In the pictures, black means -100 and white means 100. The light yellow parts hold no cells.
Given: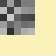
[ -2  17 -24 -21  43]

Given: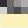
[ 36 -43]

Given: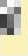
[ 78  44 -54]

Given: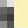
[ 78 -20]

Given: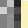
[-72   4   0]

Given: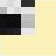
[-62  79 -89 -90 -81]

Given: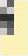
[-23  13]

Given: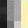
[ 32  10 -74]

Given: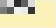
[72 84]
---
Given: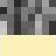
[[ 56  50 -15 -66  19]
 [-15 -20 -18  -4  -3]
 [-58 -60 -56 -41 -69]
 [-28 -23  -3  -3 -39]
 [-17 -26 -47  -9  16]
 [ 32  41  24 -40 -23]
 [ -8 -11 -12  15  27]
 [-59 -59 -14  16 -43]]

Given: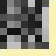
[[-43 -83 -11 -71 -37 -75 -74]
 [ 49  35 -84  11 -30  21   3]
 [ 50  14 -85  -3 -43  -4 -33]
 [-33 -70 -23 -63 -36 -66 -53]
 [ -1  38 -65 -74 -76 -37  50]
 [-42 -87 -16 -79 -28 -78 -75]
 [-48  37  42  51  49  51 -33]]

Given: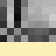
[[-74  18 -62 -46 -41 -17]
 [ 20 -52  43  53  43  31]
 [-38   8 -74 -92 -82 -79]
 [ 23 -46  29  13  13 -10]
 [-41 -32  17  29  41  33]
 [-35 -23  12  32  34  39]
 [-46 -26  19  38  49  42]
 [ 11 -46  45  59  49  43]]

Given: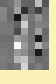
[[ -6  -2  -5  -9 -14  -6  -6   3   5 -17]
 [-14  -7  -9 -10 -15  -6  -9 -17 -16 -10]
 [ -5  43  19  95  20 -41 -22 -82  28  15]
 [ 67  53  10  20   9  28  63  15 -63 -21]
 [-13  -1 -12  -7  -9 -12 -11  -7 -23 -24]
 [ -3 -18 -79  43 -80  25   0  15 -50  49]
 [-14 -14 -17   3 -13 -18  -2  -8 -10 -33]]

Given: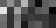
[[-15  -8  78 -22]
 [-62 -62 -56  13]
 [  2  -9  28 -31]
 [-80 -59 -32  42]
 [-38 -52 -61 -40]
 [-28 -58 -31 -90]
 [-52 -55 -25 -26]
 [-69 -71 -93 -17]]

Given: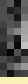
[[-46 -60 -42 -74 -70 -51 -58 -48 -38 -38 -42]
 [-87 -29 -55 -96 -20 -40 -17 -34 -40 -74 -31]
 [-52  -4 -68 -37 -93 -81   5 -41 -83 -62 -89]
 [-47  19 -26 -74  53  35  27  25 -10 -27 -21]]

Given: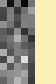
[[-21   4  35 -45  36 -40 -22 -28  13 -47 -43  16]
 [  6  11 -32  43 -33 -18  -8 -45  -8   0  -4 -86]
 [ 41  17  16 -19   0  -2  39  12 -47 -35 -58 -10]
 [ 15  31  -3  74  -6 -27  -9 -62   2  -2 -12 -94]
 [-54 -47 -46 -33 -28 -37 -61 -17  -2  -1  26  -8]]

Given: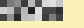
[[-48  62 -47]
 [ 12  48  -5]
 [-69 -36   9]
 [ 47  43 -54]
 [ 53 -74  45]
 [ 72  76 -37]
 [-54 -45  69]
 [ -2 -43  75]
 [-48 -61  57]]

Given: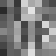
[[-62 -45 -27   6 -26 -34 -67 -29]
 [-23 -24 -13  -6 -10 -13 -23   0]
 [-27   8  34  26  34 -48 -42 -58]
 [ 15 -26 -49 -37 -49  47  32  65]
 [ 73  54  14  10  12  47  78  32]
 [ -4 -33 -42 -27 -41  25   7  45]
 [  3  23  69 -22  68 -31  -1 -25]
 [  7  32  12  60  15 -16  -7 -43]]
